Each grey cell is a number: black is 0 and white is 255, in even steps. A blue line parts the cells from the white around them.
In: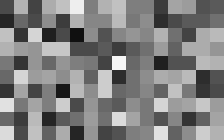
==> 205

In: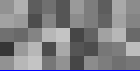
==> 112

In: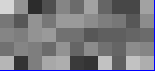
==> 194

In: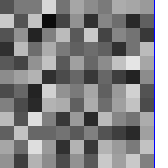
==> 201

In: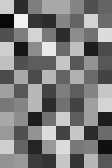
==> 184

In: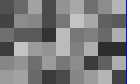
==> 181

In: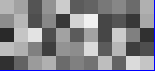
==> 219
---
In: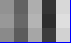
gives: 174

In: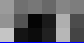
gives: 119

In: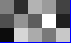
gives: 179

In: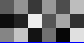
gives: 56

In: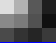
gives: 88

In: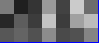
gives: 52

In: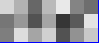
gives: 103
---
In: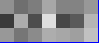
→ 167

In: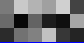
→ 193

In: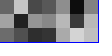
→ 170

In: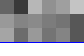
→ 116

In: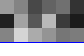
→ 148

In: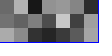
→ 58

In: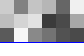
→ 115

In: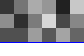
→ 88

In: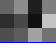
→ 93

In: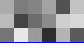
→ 45
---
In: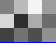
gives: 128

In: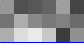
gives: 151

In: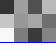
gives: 52

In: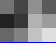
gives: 116

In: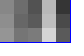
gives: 135

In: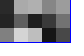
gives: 42

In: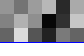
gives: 149

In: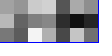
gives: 162

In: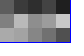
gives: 93

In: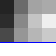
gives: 36
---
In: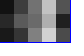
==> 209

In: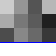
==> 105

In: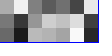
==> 249

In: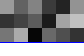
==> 79

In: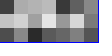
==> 128

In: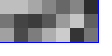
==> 52

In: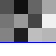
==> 190

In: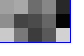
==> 89
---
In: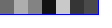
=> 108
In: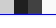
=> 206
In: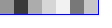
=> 150
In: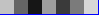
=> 194
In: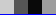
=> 205
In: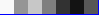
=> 249
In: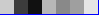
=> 204
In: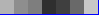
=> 179
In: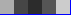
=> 173
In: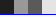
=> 31
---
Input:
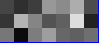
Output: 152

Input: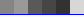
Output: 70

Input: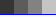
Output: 196

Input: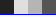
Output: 85

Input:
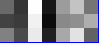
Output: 24

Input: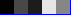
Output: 230

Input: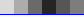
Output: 37

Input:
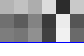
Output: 220

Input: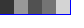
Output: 116

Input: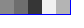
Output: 241
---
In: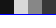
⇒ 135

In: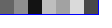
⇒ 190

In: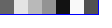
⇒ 228

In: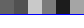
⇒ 165

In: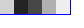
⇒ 210

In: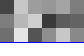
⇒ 207

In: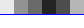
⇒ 182

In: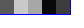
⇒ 167

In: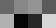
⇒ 177

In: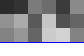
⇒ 203
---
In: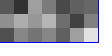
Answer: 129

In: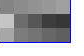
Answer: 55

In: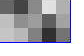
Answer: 163

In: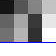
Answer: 231

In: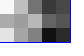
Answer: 85

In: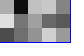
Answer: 89

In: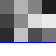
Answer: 235
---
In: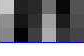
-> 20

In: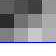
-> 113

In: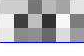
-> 63

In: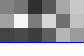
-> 246

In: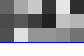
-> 87

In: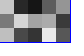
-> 213
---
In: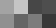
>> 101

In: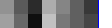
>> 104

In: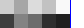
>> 131

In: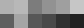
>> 165

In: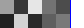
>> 210

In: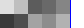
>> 78

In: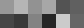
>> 57

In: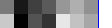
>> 2

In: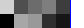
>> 167

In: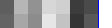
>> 167
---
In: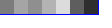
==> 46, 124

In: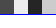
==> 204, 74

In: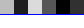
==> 49, 189

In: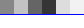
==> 242, 135

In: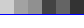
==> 51, 207

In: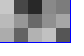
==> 124, 172

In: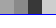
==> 206, 164

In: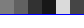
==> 69, 125
